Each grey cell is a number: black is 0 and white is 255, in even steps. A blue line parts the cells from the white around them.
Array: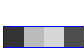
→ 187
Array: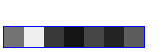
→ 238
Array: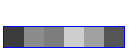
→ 140
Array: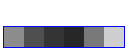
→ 79
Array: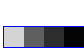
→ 95
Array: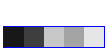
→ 62
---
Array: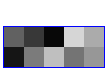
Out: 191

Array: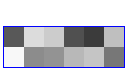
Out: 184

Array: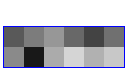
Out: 213

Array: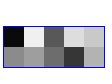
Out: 109

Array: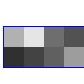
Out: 67

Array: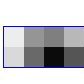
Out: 105
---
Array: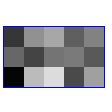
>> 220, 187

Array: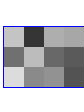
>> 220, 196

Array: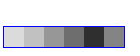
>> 219, 193

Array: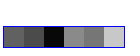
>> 200, 138

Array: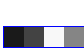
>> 248, 133

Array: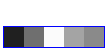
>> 251, 164

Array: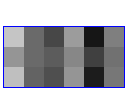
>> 197, 191

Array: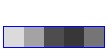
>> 219, 163

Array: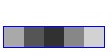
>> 210, 169
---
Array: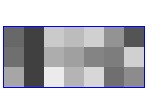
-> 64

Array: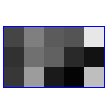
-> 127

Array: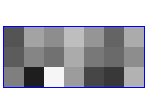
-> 163

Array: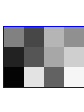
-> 71

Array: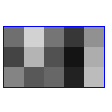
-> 210

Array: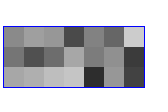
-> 159

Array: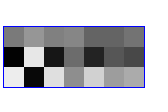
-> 150

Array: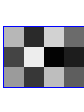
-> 42

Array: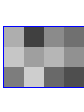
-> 64

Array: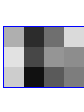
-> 44
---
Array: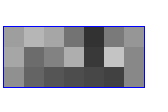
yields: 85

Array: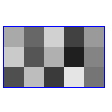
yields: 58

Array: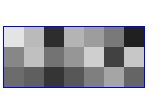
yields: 53

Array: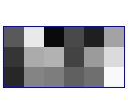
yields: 125

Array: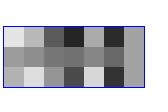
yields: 149

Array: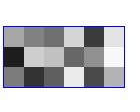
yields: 95

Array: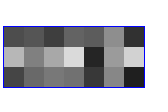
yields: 120

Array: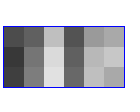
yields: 225

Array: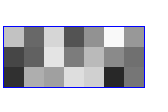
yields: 160
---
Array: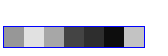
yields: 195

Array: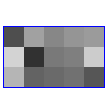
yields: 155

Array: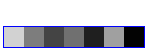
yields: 3

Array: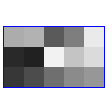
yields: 234

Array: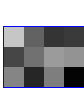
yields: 58

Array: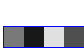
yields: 79

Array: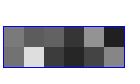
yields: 32

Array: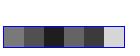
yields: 214
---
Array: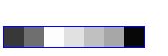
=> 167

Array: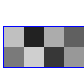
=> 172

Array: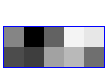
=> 244

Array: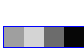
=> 108

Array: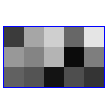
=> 103

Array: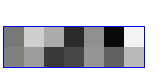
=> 10

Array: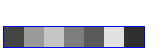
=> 225

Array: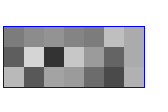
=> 191

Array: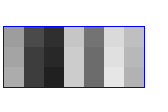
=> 218
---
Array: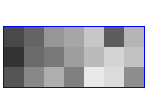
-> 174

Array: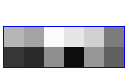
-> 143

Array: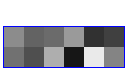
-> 174

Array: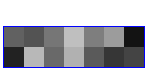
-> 105

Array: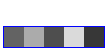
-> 78

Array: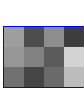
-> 106

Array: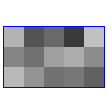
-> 113

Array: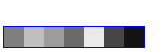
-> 156

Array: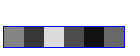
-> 219
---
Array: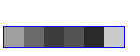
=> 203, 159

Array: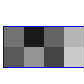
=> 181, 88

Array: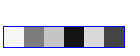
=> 68, 247

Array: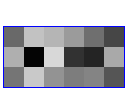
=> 70, 117

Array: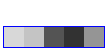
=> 149, 216

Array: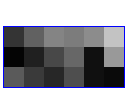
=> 195, 90
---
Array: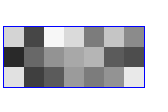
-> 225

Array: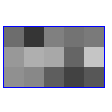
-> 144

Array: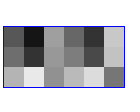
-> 180

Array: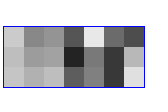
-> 197

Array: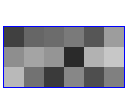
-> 185

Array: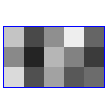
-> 218

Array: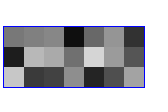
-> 199
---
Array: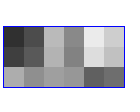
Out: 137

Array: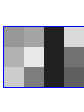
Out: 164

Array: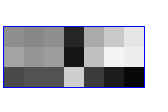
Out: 170

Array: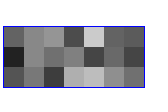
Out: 203

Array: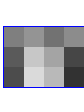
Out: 148

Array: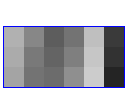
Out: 115

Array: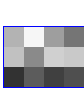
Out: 246

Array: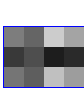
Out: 101
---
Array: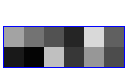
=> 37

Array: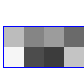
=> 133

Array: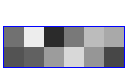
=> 121

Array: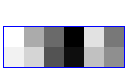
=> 0

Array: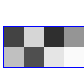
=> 214

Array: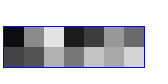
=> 61

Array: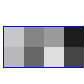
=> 132

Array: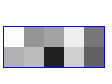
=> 162

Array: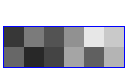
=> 145
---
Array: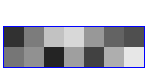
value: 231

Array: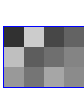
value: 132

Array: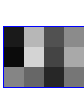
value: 169

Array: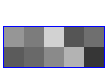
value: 54

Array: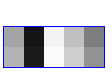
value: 147

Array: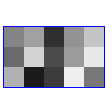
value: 233

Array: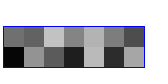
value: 166

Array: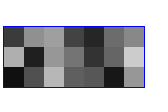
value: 204

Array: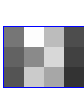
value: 65

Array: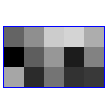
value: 130
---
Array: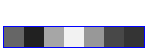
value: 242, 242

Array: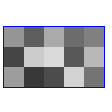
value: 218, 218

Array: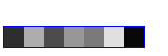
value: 151, 224

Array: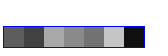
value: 138, 197

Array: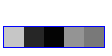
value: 4, 198

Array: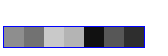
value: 180, 201

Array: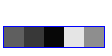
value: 7, 229

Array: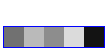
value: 141, 219
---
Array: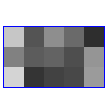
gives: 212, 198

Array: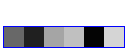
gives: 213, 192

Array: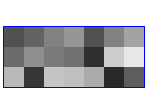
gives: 232, 204

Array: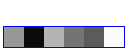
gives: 252, 180

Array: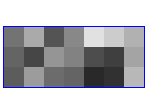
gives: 225, 204

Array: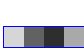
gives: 214, 169

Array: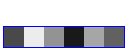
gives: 236, 166
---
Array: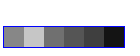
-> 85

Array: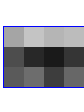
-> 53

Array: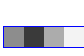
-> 172

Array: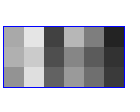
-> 58

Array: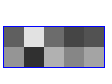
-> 82

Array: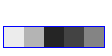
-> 132
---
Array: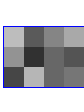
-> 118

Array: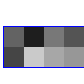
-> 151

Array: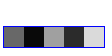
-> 218

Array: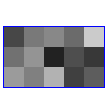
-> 93

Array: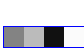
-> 251

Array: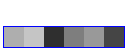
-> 69
